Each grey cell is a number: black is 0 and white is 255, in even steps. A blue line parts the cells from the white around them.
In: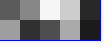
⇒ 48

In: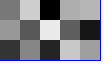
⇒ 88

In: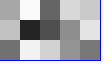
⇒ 36

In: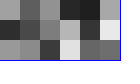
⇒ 73

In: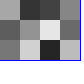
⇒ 147

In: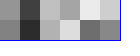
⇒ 44
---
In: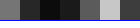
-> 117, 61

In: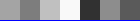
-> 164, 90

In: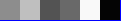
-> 141, 4

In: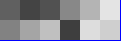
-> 96, 207

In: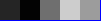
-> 37, 156

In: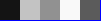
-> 20, 91

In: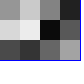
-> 150, 163

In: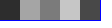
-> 45, 72

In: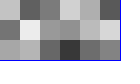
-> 195, 131
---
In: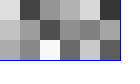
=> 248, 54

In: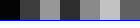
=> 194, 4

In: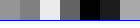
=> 235, 1

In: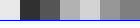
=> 231, 48

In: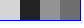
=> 213, 33

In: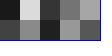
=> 219, 25

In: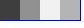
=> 241, 62

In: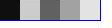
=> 227, 15

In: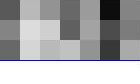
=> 220, 13
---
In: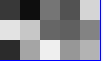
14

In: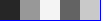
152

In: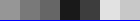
121

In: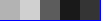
208

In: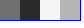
43

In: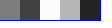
65

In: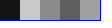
201

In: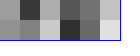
56
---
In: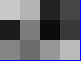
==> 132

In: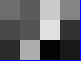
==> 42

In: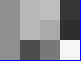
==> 143

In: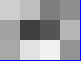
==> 167

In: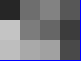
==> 190

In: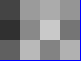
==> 96

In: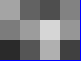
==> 42
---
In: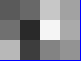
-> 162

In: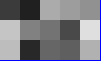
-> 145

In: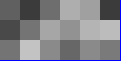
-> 59

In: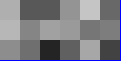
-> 104

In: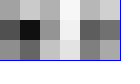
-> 208

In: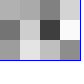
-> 212

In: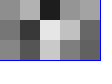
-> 163

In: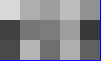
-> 145

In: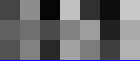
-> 200

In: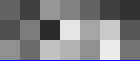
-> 50
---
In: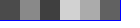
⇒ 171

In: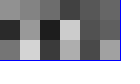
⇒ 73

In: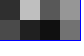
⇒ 16

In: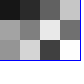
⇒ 64

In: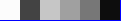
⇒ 119

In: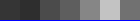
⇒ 195

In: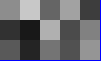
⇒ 81

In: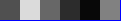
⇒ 8

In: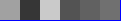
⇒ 97

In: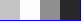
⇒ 143
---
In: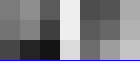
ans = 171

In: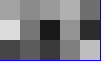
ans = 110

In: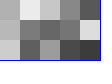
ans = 88

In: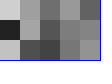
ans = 98

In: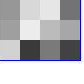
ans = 115

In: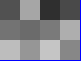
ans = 73

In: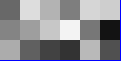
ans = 206

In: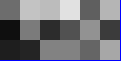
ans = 181
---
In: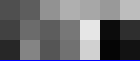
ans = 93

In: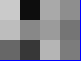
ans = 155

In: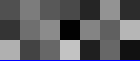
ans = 139

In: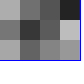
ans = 91

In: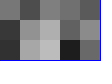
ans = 175

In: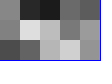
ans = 189
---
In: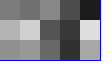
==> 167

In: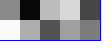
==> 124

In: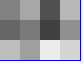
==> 212

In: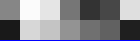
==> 31

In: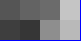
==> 185

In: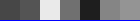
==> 148

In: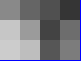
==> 124

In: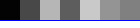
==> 128

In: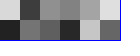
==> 102
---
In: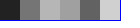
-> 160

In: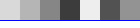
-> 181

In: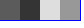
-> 91

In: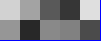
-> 163

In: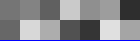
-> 202

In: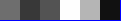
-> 110

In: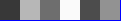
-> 146

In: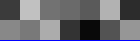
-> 172

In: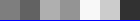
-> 175

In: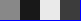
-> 60
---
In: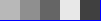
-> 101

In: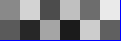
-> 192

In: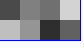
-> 128

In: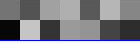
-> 89

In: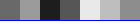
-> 233

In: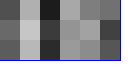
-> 168
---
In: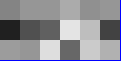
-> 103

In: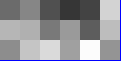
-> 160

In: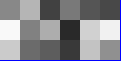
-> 57

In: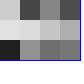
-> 146

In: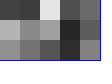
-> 85

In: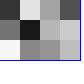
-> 136

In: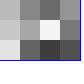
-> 100

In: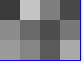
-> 133
